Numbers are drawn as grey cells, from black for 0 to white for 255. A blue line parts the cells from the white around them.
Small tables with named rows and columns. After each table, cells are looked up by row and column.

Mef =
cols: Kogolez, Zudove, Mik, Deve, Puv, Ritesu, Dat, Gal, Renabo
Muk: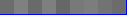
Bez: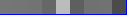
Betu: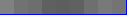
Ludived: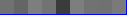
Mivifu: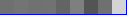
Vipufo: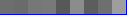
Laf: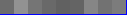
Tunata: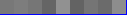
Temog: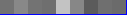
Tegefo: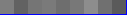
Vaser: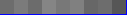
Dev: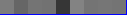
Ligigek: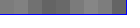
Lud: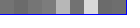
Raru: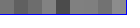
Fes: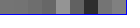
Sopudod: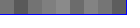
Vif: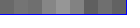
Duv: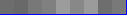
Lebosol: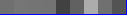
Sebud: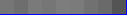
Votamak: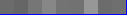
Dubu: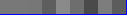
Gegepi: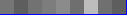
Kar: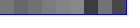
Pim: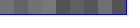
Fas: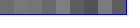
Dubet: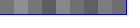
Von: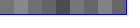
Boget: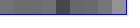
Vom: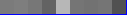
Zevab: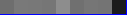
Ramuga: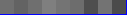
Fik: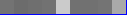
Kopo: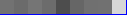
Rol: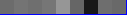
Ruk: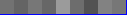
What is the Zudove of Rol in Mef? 116
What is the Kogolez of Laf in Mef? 108
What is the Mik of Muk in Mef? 106
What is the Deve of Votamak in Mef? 135
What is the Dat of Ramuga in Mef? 78
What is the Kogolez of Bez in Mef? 118
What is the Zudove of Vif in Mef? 116
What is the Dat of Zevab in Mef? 118
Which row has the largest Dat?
Lud

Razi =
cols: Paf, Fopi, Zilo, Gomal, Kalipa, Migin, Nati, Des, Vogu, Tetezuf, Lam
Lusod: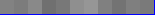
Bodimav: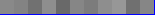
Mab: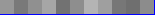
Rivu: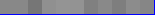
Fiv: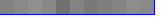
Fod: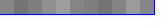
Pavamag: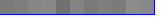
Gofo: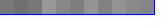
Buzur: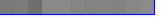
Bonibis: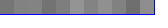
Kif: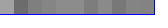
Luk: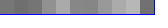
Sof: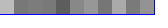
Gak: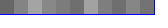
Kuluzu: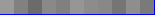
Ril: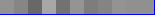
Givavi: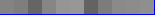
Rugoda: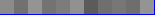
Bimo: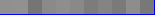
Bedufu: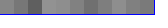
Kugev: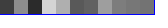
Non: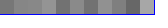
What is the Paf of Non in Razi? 119
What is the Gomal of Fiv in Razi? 136
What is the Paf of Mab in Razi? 151
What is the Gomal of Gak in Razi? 136
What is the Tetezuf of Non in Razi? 103
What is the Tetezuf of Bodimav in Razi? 112
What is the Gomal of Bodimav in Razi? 142
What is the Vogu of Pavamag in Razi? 123
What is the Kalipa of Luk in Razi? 170
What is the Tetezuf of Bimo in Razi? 141
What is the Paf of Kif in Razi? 162
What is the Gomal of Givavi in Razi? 134
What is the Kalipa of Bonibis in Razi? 126
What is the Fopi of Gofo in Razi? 112

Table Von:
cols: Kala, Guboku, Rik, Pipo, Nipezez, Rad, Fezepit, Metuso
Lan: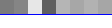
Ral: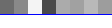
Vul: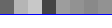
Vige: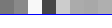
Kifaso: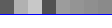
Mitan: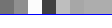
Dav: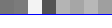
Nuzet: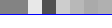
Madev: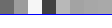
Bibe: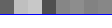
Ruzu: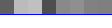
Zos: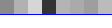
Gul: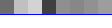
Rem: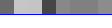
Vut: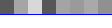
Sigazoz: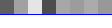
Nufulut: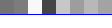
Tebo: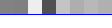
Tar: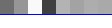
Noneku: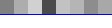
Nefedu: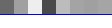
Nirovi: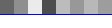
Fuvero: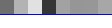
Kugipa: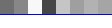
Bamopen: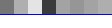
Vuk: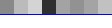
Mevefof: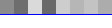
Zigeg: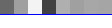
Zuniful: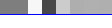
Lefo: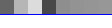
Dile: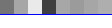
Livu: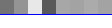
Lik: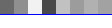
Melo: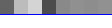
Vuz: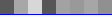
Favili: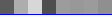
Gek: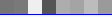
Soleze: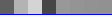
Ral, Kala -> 108
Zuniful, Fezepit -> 176
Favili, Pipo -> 78
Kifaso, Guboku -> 177
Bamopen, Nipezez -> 163
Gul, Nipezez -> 143
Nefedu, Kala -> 105
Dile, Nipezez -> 167
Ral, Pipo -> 74
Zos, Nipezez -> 180
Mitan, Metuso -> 173

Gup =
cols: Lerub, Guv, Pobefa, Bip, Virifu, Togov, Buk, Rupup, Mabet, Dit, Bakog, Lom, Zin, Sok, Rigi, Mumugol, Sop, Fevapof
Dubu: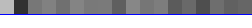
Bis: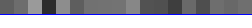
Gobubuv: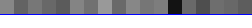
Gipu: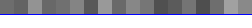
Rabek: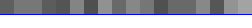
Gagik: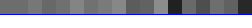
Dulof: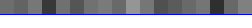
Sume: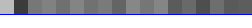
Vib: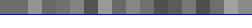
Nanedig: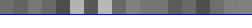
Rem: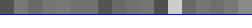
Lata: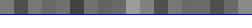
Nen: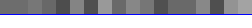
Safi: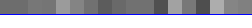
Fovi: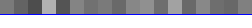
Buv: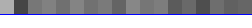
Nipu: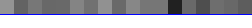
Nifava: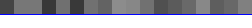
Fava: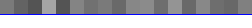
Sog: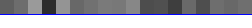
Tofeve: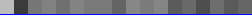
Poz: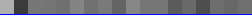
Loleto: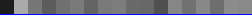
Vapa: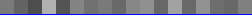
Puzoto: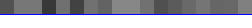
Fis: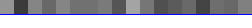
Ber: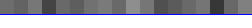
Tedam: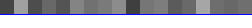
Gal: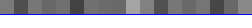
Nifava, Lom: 80
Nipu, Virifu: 105
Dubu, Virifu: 112
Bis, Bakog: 82
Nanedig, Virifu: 77
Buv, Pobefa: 119
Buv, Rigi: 78
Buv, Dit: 135
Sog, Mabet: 120
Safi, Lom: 80
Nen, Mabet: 105
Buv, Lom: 125
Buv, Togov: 132
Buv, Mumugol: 110

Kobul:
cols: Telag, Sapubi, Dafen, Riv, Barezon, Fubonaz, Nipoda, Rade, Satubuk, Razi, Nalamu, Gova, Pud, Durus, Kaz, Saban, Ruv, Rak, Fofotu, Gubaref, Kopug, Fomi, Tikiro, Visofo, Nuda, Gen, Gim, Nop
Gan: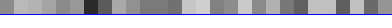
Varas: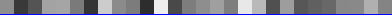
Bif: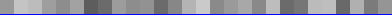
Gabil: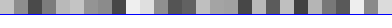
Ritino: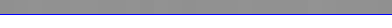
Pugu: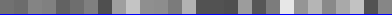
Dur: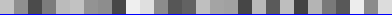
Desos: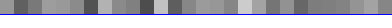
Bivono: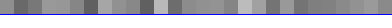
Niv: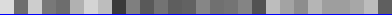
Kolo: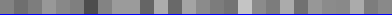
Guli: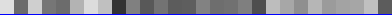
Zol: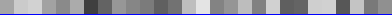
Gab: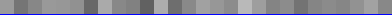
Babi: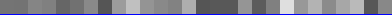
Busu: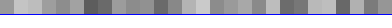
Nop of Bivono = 138
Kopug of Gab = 140
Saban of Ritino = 145
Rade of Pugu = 79
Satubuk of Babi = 156
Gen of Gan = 193
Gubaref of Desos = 117
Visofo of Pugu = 137
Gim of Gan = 106
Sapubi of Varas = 57
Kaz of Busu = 202
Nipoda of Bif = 93
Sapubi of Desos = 96
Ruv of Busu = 154
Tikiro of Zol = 207
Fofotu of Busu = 138
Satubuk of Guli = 51
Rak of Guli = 127

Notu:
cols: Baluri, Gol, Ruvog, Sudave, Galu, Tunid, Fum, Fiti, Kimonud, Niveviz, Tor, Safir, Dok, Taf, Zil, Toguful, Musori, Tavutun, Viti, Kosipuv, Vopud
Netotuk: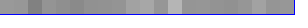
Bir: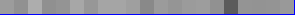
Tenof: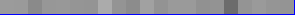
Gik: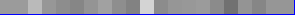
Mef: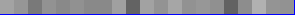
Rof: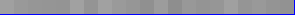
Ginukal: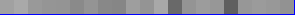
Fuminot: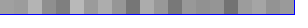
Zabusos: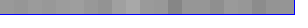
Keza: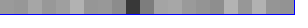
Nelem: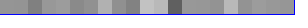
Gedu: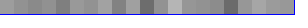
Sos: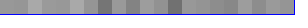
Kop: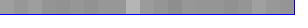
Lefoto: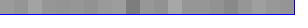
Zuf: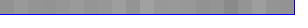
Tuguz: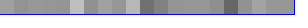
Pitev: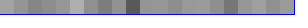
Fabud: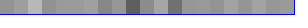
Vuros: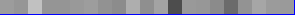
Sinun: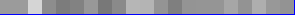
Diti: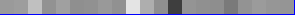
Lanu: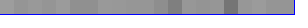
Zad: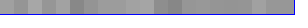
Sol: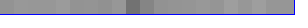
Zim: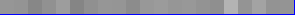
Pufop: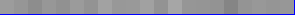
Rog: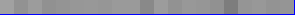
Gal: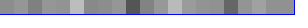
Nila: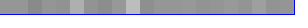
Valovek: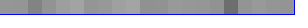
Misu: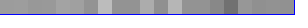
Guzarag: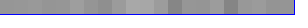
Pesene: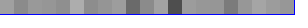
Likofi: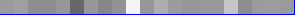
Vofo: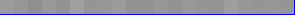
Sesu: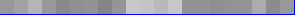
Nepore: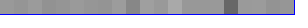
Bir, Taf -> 155
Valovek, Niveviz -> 164
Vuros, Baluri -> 156
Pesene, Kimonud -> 157
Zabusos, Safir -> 152
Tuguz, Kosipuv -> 151
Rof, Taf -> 152
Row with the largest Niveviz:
Likofi

